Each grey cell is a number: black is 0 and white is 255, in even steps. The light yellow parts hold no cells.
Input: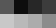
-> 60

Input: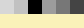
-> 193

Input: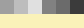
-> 189

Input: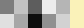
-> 224

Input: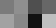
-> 103

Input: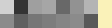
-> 118
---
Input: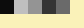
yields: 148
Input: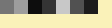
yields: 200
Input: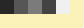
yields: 123
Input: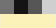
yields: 20
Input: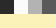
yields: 251
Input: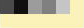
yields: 156
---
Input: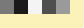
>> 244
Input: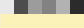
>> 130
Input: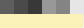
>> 152
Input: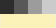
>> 88
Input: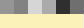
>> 171
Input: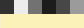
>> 28
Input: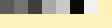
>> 201
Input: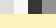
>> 248
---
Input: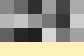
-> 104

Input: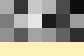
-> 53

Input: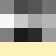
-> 73

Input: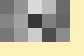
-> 148

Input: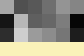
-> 80

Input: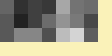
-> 49

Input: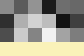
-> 91

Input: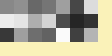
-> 144
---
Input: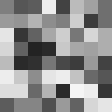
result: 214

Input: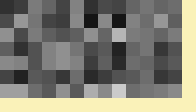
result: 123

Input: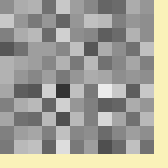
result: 192

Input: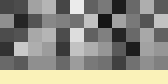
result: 143

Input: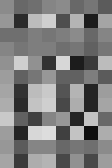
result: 72

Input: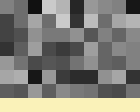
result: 74

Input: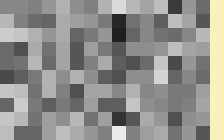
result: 150

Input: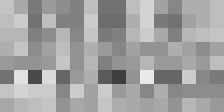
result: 168

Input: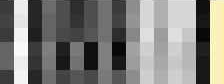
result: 191
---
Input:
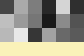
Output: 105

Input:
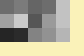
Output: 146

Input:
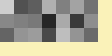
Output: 148

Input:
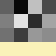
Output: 152

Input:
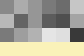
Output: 223

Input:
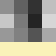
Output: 84

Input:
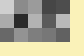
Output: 119

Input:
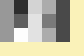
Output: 172

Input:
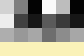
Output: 140
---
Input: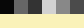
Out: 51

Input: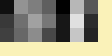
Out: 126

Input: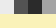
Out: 43

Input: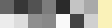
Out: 82

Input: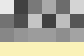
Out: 121

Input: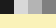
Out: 180

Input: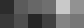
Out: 103

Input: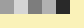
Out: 125
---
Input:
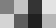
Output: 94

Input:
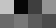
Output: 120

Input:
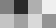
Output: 161

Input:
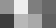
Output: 184

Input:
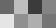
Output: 144

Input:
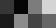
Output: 140
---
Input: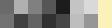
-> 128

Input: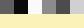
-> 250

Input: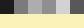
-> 173

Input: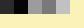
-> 156

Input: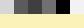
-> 63

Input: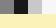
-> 200

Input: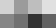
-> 190
